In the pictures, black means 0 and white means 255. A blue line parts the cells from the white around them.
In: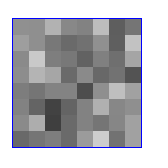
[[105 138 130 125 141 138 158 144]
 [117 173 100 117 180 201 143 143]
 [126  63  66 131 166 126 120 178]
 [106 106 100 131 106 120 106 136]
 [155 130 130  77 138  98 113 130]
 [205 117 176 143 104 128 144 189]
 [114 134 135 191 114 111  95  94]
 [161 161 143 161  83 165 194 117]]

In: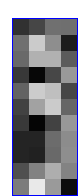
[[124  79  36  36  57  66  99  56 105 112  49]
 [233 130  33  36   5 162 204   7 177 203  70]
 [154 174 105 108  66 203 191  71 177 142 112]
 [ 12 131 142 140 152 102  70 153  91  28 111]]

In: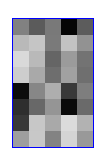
[[158  56  46  12 205 217 185 129]
 [200 199 104 135 169 185 197  91]
 [131 169 149 174 110 101 122 121]
 [212 219  10  57 161 155 194   5]
 [153 178 106 126 111 115 146  92]]

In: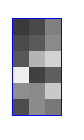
[[ 76 142 239  87  74  58]
 [139 138  65 180  89  72]
 [120 201  95 211 138 128]]

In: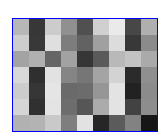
[[177 213 204 216 163 205 183]
 [179  48  54  47 176  56  55]
 [201 228 229 226 102 223 204]
 [126 109 106 133 162 125 144]
 [226  86 108 118  54  98  80]
 [ 38 171 150 164  90 160 208]
 [ 91 227 227 211 185 220 234]
 [130  66  34  43 195  56  71]
 [ 22 141 139 143 170 139 175]]

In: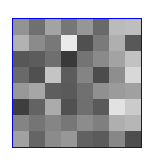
[[161 132  62 152 105  87 178 147]
 [101 117  99 166  80  92 139 112]
 [139 133 171  94 196 111 120 163]
 [151 119  81  90  92  57 234 118]
 [ 97 140 111 112 132 116  80 150]
 [ 91 127  90 144  76 138 122 105]
 [135 175 226 155 142 163 175 187]
 [ 77 182 203 160 216 194  88 190]]
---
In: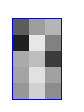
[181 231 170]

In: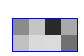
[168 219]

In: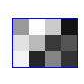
[19 57 37]

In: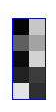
[199  95]

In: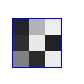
[238 233 128]

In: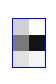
[254 121]
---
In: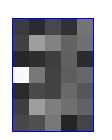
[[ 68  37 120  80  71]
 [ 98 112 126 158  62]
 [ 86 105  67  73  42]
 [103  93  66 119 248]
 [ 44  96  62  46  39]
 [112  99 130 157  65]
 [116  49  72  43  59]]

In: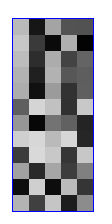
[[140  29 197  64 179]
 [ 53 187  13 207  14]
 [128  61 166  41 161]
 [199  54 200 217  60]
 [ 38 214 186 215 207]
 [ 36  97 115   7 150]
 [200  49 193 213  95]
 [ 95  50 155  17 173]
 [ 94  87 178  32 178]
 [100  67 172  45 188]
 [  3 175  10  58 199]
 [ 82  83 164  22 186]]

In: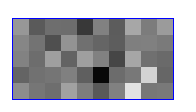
[[121 119 226 129  89 125 161 110 118 141]
 [102 211 120 108   8  95 128 117 113 100]
 [106 112 166  70 129 159  99 159 109 130]
 [122 128 127  93 101 112 147  79 115 134]
 [155 124 167  92 129  56 109 110  90 151]]

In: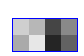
[[ 98  37 231 170]
 [137  69 183 207]]

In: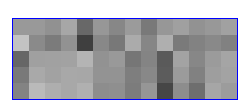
[[156 166 110 141  70 150 124 143 141 176 168 174 186 131]
 [163 158 129 155  92 136 126 147 147 167 168 162 169 121]
 [165 155 135 163  90 132 118 153 146 180 162 161 160 102]
 [129 137 130 122 175 134 171 120 136  63 146 123 138 195]
 [161 152 146 160 151 121 155 135 151 104 167 145 153 153]]

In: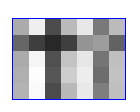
[[191 126 233 184  75 250 179]
 [194 109 237 206  86 253 175]
 [191 117 231 195  80 245 171]
 [ 98 157 148  63  40  62 102]
 [187 121 232 186  76 239 171]]

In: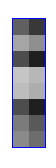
[[109 138]
 [ 89 123]
 [ 31  77]
 [173 189]
 [183 197]
 [ 31  77]
 [143 165]
 [ 56  96]]

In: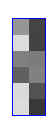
[[ 56 221]
 [ 82 218]
 [129  96]
 [124 128]
 [ 67 220]
 [ 68 150]]
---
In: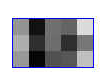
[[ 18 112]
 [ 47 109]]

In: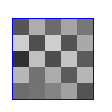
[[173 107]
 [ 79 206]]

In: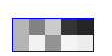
[[130 203]
 [242 147]]

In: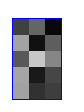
[[101   9]
 [ 17  94]]

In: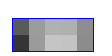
[[156 177]
 [155 197]]

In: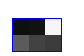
[[ 18 246]
 [ 66  60]]

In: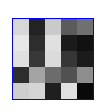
[[ 35 202]
 [ 45 224]]

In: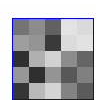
[[140  97]
 [148  58]]
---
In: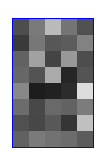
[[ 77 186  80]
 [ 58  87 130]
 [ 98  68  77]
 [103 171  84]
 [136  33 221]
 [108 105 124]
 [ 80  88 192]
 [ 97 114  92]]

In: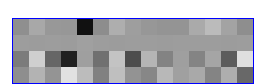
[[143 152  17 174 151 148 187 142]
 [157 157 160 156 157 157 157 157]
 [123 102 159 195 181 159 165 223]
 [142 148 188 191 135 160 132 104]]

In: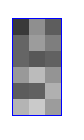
[[ 57  93]
 [101 126]
 [101  97]
 [153 148]
 [ 92 176]
 [180 156]]

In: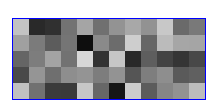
[[195  48 165 147 146 106]
 [160  92  14 108 102 166]
 [101 163 215 198  94  53]
 [ 73 111 148 147 126  90]
 [193  59 199  22  92 146]]

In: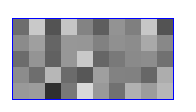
[[109  83 131 147 199]
 [139 101 150 144 169]
 [108  97 201 121 141]
 [140 183  87 130 103]
 [153  47 217 113 156]]

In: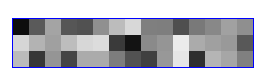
[[ 13 164  81 188 127  79 136 143]
 [214 160 215  58 138 235 160  88]
 [187 149 171 125  64 230 181 128]]
